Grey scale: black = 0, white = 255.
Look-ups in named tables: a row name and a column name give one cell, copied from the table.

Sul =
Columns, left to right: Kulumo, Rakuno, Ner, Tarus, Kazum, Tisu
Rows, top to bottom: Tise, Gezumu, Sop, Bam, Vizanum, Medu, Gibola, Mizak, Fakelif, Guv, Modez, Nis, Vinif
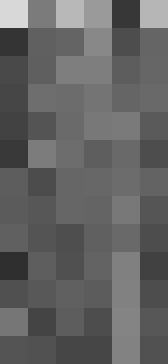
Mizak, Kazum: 120
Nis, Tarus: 77
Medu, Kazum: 105
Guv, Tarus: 99
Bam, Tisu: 105
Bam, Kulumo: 70
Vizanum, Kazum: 122
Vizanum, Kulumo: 66
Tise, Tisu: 182

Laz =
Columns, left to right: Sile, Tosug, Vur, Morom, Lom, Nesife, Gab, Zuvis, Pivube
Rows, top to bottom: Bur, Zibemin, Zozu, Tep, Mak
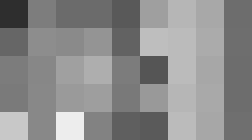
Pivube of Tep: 109
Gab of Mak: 187
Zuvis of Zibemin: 171
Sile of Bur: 46
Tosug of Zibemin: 141
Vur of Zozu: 160
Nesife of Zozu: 85
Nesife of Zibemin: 190
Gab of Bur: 182
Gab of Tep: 182
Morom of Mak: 130
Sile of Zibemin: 102

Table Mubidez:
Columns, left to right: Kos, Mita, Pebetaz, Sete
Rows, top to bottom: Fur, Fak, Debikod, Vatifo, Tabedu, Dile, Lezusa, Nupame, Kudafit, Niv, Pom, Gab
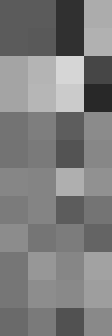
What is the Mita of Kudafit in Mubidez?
117
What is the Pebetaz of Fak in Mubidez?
48
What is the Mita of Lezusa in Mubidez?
132
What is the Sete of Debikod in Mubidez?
70
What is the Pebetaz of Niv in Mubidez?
134
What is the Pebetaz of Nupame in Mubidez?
92
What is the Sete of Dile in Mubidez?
135

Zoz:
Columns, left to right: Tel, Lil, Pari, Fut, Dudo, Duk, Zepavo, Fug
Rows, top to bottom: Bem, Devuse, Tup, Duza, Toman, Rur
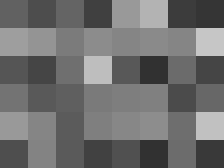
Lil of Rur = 131
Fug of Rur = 57
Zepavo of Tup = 107
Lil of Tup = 69
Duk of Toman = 141
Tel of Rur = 78
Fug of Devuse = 198
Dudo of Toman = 135
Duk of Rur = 49
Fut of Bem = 64
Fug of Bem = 53
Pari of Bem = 100

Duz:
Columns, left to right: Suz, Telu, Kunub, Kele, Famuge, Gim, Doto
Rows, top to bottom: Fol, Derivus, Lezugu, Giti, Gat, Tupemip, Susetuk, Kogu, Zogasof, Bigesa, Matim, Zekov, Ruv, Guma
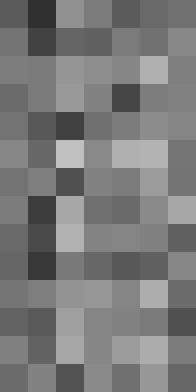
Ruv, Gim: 172
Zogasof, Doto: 97
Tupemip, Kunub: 192
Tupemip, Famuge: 176
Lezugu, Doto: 126
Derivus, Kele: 97
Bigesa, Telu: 56
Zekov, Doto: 80
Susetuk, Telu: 126
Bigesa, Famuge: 88
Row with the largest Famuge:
Tupemip

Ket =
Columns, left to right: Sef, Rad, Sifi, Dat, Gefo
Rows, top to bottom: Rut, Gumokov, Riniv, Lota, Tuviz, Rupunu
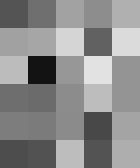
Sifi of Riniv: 151
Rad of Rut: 111
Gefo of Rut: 176
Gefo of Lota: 148
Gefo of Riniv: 148
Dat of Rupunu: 83
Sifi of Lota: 140
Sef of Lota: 110
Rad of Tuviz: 123

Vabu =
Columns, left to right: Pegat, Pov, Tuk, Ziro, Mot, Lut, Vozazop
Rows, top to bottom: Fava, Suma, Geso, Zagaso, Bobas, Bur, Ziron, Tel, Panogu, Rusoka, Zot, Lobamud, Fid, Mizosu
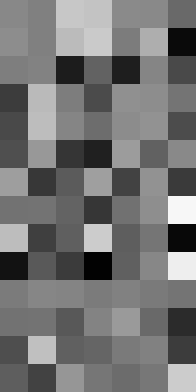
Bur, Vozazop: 137
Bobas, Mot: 140
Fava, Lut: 137
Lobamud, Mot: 154
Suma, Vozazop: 10
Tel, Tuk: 99
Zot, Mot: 129
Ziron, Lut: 146
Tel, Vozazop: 247
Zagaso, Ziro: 75
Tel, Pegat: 114
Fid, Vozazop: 60
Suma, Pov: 128
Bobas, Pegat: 73

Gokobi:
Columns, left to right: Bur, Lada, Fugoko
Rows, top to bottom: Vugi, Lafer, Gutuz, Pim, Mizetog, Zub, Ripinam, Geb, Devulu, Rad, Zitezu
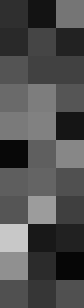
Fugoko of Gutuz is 65
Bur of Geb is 85
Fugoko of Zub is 135
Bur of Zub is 8
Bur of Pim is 106
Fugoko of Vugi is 117
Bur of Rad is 144
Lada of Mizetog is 129
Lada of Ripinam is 100
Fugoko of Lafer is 34
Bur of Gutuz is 84
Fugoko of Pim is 85
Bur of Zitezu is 80

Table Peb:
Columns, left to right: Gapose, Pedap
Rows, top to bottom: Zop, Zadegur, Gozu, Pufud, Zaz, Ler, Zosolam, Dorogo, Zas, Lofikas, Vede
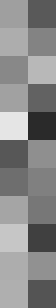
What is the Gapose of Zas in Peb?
198
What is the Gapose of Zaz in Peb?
229
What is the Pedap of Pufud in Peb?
98
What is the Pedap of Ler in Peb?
143
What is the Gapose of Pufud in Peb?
161
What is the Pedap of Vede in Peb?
84
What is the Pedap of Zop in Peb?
89
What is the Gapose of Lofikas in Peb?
173
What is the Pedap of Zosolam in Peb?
128
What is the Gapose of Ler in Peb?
87
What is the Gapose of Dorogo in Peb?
165
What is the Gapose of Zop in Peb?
159
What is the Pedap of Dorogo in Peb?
119
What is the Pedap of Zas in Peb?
64

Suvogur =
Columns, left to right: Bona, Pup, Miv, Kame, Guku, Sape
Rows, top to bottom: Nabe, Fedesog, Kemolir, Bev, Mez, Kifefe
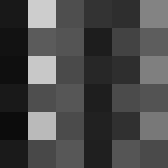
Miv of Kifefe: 87
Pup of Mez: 186
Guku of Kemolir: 46
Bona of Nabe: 24
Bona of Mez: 12
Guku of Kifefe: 85
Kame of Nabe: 51
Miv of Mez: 75
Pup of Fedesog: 91
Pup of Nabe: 205
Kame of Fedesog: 29
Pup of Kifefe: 72
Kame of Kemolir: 39
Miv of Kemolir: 74
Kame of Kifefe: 31
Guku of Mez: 48

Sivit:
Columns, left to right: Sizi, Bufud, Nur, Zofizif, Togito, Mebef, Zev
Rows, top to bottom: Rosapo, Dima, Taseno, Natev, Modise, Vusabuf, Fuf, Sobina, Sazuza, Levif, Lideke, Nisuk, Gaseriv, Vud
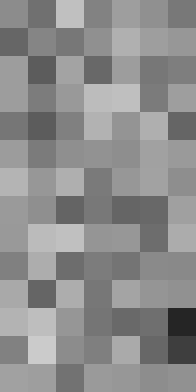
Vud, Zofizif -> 154
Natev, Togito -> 191
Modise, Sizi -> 118
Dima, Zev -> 151
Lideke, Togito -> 164
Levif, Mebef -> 138
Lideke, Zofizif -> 119
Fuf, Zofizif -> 122
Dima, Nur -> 119
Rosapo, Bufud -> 112
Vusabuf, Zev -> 154
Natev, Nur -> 153
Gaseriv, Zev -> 62
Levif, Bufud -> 173
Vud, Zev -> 145
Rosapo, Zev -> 120
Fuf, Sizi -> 180

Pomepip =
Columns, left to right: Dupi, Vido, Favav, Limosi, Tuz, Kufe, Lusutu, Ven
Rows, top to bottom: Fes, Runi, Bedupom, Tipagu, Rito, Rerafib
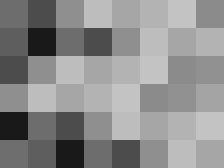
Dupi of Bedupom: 76
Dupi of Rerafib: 110
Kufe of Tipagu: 139
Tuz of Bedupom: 179
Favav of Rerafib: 25
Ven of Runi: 179
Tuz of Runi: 143
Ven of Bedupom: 145
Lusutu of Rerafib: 189
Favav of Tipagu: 166
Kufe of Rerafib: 143
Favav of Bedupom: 189
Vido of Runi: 25
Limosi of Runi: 76
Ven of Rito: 195
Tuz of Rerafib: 76
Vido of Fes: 76
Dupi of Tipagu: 143
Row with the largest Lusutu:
Fes

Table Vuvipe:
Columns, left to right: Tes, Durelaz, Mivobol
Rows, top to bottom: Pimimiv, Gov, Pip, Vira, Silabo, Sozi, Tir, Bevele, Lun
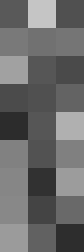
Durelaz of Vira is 80
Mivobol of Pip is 74
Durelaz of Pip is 86
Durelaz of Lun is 97
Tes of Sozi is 129
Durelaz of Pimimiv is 197

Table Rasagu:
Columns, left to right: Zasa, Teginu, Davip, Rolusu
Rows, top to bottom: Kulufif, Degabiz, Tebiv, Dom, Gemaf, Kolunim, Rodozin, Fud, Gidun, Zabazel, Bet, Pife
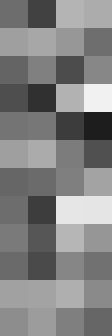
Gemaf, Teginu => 119
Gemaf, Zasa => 116
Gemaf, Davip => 60
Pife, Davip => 127
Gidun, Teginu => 86
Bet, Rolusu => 138
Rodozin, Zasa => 102
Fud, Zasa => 109
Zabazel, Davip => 134
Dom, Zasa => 78
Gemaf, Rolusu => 29
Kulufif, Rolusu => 172
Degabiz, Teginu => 167
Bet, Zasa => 161
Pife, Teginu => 156
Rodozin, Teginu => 107
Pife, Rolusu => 102
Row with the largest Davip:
Fud

